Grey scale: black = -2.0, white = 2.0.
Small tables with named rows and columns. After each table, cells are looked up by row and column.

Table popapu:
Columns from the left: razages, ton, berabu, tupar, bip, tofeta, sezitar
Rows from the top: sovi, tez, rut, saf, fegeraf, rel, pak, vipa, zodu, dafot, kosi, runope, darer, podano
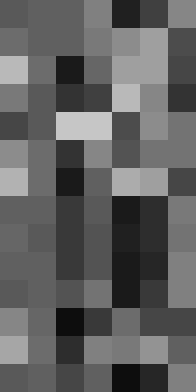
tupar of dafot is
-0.7
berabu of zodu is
-1.1
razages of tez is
-0.3
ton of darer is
-0.3
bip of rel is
-0.7
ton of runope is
-0.4
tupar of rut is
-0.4
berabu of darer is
-1.3
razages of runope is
0.1
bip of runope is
-0.3
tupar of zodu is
-0.7
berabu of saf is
-1.2
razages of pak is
0.8
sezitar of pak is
-0.9
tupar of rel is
0.1
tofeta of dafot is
-1.4
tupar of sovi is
0.0

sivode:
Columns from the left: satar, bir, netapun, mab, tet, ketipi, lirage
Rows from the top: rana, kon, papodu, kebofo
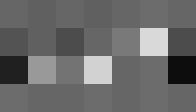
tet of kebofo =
-0.4
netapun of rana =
-0.4
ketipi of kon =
1.4
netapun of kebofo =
-0.4
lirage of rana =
-0.4
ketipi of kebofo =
-0.3

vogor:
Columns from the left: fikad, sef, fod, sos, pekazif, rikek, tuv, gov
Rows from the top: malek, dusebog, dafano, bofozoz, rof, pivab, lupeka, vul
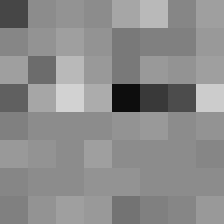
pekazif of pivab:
0.2
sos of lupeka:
0.3
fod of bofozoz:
1.3
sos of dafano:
0.4
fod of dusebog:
0.5
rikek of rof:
0.4
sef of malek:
0.2
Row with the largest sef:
bofozoz

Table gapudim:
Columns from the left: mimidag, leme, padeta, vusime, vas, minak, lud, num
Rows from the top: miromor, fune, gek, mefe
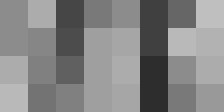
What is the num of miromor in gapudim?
1.0
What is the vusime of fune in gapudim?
0.5
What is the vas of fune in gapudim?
0.6
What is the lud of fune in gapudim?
0.9
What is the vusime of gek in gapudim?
0.5
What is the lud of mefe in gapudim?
-0.1
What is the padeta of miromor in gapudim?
-0.9
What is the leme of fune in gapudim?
0.1
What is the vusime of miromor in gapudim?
-0.1
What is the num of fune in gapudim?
0.8
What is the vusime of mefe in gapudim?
0.5
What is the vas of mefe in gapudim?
0.6
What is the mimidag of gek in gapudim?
0.7
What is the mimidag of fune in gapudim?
0.2
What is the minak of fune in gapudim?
-1.0
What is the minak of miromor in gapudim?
-1.0
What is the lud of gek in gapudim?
0.2
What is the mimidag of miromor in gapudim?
0.2

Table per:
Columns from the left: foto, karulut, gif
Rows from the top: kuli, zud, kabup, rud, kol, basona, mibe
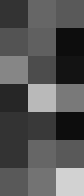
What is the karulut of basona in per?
-0.4
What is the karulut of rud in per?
0.9
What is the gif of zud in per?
-1.8
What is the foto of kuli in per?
-1.2
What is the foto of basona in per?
-1.2
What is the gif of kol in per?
-1.8
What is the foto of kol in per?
-1.2
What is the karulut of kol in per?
-1.1
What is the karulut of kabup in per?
-0.8
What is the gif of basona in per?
-0.6
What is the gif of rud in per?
-0.1
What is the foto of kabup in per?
0.1
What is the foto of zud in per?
-0.7
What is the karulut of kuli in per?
-0.4
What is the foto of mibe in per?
-0.6
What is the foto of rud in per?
-1.4
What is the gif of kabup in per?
-1.7
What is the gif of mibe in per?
1.3

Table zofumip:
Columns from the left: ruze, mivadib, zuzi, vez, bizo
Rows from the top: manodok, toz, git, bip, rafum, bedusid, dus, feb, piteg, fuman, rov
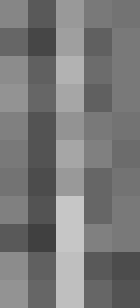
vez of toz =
-0.5
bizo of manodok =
-0.2
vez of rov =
-0.4
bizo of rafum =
-0.2
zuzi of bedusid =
0.6
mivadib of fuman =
-0.5
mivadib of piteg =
-1.0
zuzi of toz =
0.5
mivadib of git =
-0.5
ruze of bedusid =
-0.1

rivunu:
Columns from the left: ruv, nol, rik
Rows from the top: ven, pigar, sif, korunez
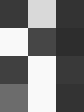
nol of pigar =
-0.9
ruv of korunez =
-0.3
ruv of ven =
-1.1
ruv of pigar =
1.9
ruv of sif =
-1.0
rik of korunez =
-1.2
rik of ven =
-1.2
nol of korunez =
1.9
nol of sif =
1.9

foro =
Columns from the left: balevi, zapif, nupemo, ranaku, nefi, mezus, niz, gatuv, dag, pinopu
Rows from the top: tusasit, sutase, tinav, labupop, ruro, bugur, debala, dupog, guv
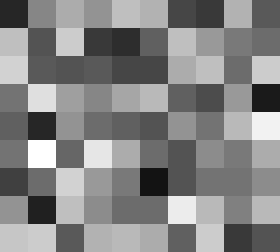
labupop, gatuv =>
-0.8
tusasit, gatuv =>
-1.1
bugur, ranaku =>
1.6
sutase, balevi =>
1.0
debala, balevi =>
-1.0
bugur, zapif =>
2.0
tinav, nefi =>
-0.9
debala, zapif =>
-0.3
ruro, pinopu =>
1.8
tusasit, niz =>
-0.9
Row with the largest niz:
dupog

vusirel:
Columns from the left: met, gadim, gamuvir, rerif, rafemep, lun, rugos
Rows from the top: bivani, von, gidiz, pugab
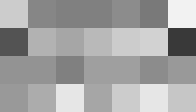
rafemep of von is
1.2
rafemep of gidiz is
0.5
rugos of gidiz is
0.4
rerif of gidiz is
0.5
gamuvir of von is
0.6
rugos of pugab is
1.1
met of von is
-0.7
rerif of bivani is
0.0
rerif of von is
0.9
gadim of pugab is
0.7
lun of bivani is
-0.1
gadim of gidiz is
0.3

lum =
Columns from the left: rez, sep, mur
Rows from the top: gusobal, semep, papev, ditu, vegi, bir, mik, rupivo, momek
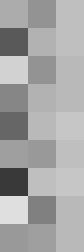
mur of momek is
0.9
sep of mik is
1.0
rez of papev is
1.3
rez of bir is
0.5
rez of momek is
0.4
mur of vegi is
1.1
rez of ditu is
0.1
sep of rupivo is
0.0
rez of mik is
-1.1
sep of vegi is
0.9
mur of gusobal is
1.0
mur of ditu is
0.9
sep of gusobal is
0.3
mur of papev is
0.9
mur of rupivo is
0.9
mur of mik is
1.1
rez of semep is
-0.6
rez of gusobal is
0.7
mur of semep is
1.0
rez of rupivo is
1.5

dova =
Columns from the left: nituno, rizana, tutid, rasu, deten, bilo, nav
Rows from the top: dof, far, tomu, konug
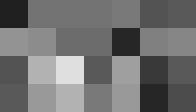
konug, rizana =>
0.4
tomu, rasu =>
-0.6
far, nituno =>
0.3
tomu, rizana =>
0.8
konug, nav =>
-0.8
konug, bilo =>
-1.4
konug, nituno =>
-0.6
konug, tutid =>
0.8
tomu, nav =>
-0.6
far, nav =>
0.1
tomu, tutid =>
1.5
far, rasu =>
-0.3
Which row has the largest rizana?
tomu

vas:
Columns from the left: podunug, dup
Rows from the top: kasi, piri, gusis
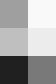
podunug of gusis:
-1.5
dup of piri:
1.7
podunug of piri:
1.0
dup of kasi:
1.9
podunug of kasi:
0.5
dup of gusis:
-0.1

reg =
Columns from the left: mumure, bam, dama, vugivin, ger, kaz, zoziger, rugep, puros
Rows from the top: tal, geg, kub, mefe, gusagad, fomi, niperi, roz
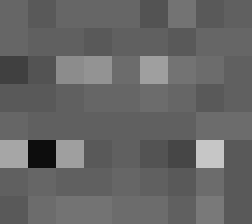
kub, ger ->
-0.3
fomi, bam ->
-1.8
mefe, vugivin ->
-0.4
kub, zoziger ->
-0.2
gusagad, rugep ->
-0.3
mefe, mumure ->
-0.6
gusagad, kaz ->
-0.5
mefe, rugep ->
-0.6
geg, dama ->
-0.5
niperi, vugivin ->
-0.5
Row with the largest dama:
fomi

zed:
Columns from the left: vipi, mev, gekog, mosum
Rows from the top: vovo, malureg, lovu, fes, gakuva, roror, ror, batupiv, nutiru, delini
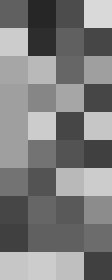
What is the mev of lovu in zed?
0.9
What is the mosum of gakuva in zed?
1.1
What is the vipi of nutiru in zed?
-1.0
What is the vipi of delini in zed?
1.1
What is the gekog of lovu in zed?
-0.4
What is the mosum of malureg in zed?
-0.9
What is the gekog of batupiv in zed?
-0.6
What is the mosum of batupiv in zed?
0.2
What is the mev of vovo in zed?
-1.4
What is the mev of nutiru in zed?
-0.5
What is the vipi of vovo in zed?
-0.5
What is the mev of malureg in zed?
-1.3
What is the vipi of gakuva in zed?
0.5

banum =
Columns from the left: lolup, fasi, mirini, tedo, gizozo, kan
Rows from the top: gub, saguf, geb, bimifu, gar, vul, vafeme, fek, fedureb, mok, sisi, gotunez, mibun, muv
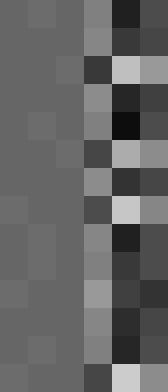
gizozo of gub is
-1.5
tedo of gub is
0.0
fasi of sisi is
-0.4
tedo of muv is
-0.9
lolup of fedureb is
-0.4
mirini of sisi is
-0.4
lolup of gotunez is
-0.4
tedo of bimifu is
0.2
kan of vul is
0.2
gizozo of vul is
0.7
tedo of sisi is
0.4
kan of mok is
-0.8
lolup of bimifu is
-0.4
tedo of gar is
0.0
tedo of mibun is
0.0
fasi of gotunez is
-0.4
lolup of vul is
-0.4
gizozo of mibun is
-1.4
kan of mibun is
-0.8

